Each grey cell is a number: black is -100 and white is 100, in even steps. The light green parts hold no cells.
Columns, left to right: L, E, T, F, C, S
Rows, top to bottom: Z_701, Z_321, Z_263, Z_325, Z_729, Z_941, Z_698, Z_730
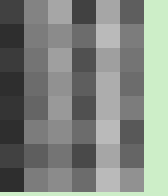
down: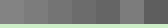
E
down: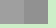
T
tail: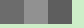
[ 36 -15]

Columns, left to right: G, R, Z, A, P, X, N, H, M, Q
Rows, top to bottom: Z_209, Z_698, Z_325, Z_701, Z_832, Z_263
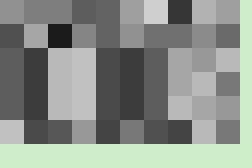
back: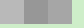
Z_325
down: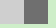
N

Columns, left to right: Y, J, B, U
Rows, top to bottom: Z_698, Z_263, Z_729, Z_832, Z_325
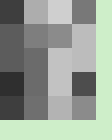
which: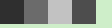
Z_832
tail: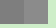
[47]

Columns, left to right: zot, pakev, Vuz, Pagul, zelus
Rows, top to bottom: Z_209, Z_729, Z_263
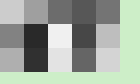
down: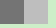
zelus
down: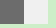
Vuz

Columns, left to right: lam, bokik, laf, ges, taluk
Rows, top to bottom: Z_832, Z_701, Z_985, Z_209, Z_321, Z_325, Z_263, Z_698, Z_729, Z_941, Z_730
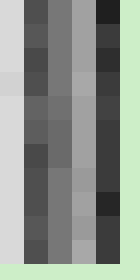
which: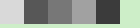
Z_701
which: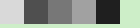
Z_832
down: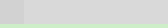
lam
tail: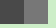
[ 26 -64]
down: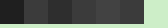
taluk
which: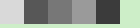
Z_941

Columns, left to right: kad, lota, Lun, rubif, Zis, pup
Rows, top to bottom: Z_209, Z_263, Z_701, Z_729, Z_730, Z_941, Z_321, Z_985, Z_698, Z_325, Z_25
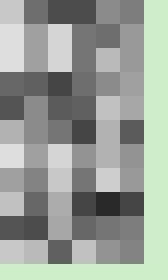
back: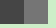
Z_941
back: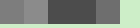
Z_209

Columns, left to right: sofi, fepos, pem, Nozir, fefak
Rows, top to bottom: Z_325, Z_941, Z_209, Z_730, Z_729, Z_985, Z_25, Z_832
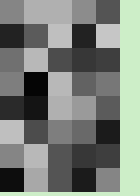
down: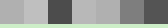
pem
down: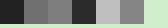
sofi
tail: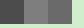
[-79]
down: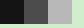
fepos
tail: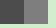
[-18 -79]
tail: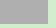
[ 10 -34]

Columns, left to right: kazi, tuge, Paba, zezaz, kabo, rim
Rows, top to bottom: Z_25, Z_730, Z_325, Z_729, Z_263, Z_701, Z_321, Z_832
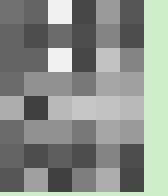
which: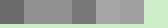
Z_729
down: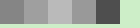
rim
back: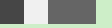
Z_325
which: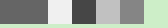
Z_325
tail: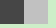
[4]
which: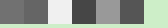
Z_25

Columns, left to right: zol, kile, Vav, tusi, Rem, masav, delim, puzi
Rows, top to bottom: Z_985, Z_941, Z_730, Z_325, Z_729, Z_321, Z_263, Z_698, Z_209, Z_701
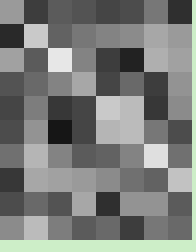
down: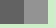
delim
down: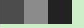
masav
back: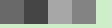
Z_325

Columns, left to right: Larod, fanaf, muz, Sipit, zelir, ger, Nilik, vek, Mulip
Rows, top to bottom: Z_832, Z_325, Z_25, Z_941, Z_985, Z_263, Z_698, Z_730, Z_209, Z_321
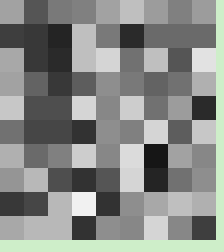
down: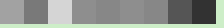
zelir
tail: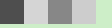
[-11  22 -67]
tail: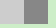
[ 72 -83  27   6]
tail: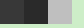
[ 67 -11  50 -33  77]
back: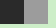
Z_985
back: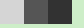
Z_730
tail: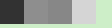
[  6 -51]

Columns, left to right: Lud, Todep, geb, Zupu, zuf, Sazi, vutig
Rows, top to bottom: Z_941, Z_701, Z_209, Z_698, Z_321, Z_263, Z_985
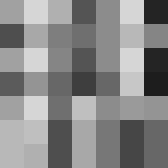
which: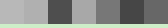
Z_985
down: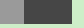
Sazi
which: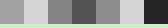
Z_209
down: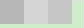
Sazi

